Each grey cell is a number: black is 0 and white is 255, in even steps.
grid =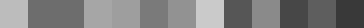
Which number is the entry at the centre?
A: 146
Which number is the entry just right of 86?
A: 138
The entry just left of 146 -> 122

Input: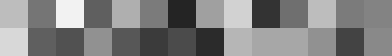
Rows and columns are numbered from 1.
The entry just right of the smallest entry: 160
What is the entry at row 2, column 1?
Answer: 216
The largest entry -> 242
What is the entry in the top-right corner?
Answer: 131
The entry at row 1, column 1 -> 189
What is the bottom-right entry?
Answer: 137
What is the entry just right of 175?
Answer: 123
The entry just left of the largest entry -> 117

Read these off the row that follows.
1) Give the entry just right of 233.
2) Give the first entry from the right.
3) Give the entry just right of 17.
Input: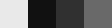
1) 17
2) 105
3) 48

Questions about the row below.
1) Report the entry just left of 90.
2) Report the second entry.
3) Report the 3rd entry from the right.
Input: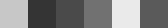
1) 234
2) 52
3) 113

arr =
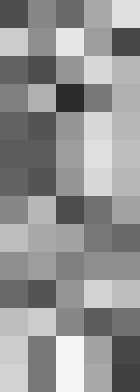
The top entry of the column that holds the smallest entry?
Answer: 105
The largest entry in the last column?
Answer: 223
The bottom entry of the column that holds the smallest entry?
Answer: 244
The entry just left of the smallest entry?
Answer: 176
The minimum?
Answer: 42
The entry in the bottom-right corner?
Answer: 64
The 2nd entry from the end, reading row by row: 169
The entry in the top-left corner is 77
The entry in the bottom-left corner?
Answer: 210
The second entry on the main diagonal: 142
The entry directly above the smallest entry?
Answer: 149
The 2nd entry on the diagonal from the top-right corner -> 157
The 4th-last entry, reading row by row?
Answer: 119

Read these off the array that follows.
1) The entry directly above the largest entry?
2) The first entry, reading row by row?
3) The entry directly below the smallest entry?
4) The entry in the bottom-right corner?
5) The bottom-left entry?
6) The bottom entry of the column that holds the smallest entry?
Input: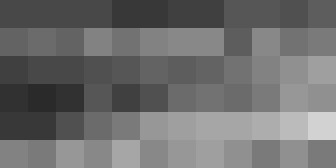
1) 144
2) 72
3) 56
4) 122
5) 130
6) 122

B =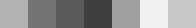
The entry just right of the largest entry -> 200
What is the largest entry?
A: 241

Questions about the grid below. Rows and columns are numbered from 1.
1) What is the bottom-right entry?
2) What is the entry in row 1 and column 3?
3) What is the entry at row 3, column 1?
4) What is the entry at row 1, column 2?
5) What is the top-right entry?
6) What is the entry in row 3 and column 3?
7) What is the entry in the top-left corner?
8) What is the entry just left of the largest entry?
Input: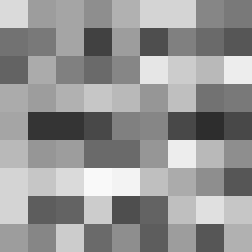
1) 177
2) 165
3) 99
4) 157
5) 121
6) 128
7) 218
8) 218
